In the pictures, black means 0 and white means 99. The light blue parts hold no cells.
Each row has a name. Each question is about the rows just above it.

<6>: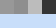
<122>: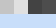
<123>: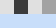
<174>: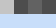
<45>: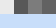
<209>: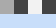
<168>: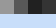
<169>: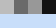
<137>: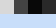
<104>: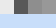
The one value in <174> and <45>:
38
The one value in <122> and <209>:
26
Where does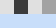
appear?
<123>
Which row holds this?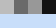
<169>
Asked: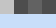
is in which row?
<174>
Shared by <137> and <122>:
26

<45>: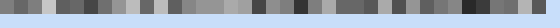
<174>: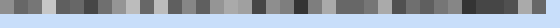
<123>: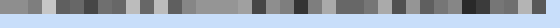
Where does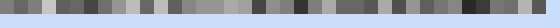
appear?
<45>
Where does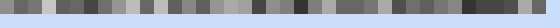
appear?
<174>
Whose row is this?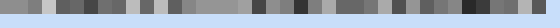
<123>

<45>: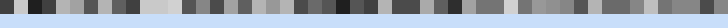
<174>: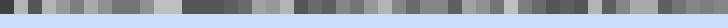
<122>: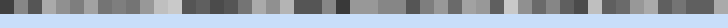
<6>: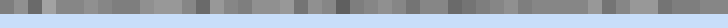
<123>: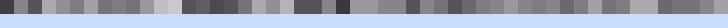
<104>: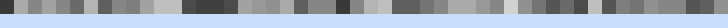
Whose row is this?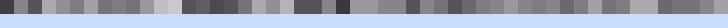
<123>
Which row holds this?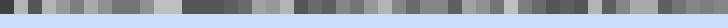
<174>

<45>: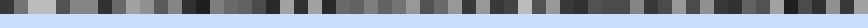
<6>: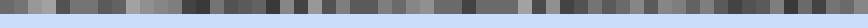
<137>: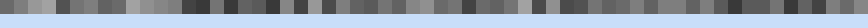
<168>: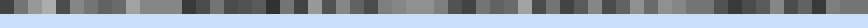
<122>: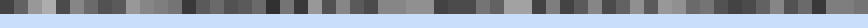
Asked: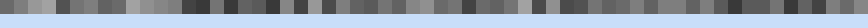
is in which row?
<137>
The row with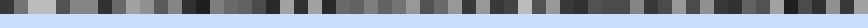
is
<45>
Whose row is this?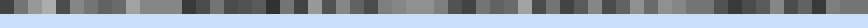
<168>

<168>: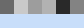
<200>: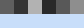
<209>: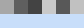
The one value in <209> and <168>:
78
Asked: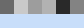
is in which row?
<168>
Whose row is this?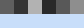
<200>
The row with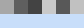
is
<209>

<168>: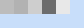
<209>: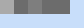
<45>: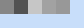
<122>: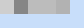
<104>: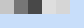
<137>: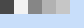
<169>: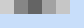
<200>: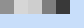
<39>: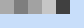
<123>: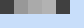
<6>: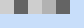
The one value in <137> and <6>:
69
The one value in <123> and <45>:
59
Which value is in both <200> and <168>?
80
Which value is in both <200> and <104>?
83
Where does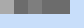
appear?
<209>
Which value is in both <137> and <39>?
77
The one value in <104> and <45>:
77

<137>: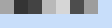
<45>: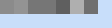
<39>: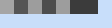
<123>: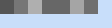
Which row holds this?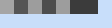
<39>
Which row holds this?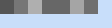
<123>
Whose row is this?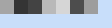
<137>
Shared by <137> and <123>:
64

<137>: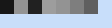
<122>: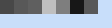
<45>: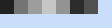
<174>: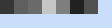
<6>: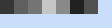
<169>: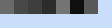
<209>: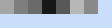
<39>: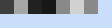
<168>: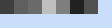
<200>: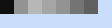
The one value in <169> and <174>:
41
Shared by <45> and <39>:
13

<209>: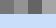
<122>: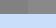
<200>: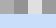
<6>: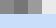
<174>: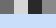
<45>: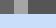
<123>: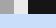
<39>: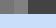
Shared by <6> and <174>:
53
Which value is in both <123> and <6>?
91
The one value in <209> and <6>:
46
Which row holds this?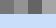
<209>
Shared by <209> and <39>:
46
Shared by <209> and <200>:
57
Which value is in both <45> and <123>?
64

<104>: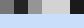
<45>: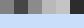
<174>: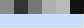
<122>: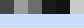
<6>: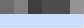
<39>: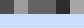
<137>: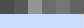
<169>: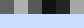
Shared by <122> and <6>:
42
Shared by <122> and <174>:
7

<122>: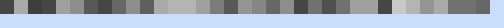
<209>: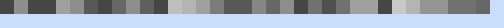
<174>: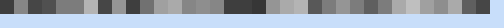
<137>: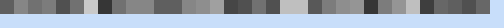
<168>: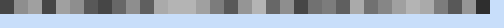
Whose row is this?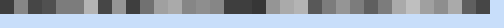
<174>
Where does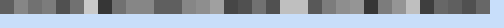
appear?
<137>
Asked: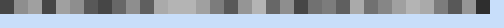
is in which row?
<168>
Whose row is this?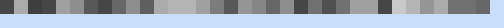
<122>

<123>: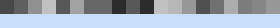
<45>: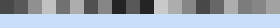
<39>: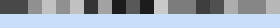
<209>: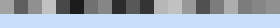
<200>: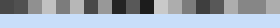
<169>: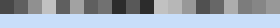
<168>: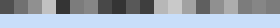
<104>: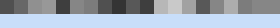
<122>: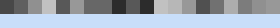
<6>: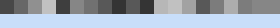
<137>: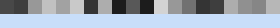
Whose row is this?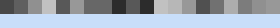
<122>
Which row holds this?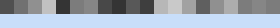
<168>
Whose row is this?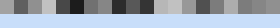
<209>
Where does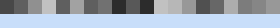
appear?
<169>

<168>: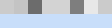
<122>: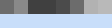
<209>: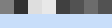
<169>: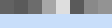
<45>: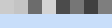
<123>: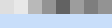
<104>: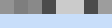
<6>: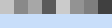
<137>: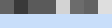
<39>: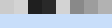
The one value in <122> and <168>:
42
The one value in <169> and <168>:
42
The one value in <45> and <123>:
49
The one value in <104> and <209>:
49
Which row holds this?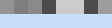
<104>

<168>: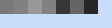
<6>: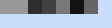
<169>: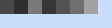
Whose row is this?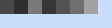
<169>
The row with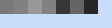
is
<168>
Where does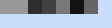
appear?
<6>

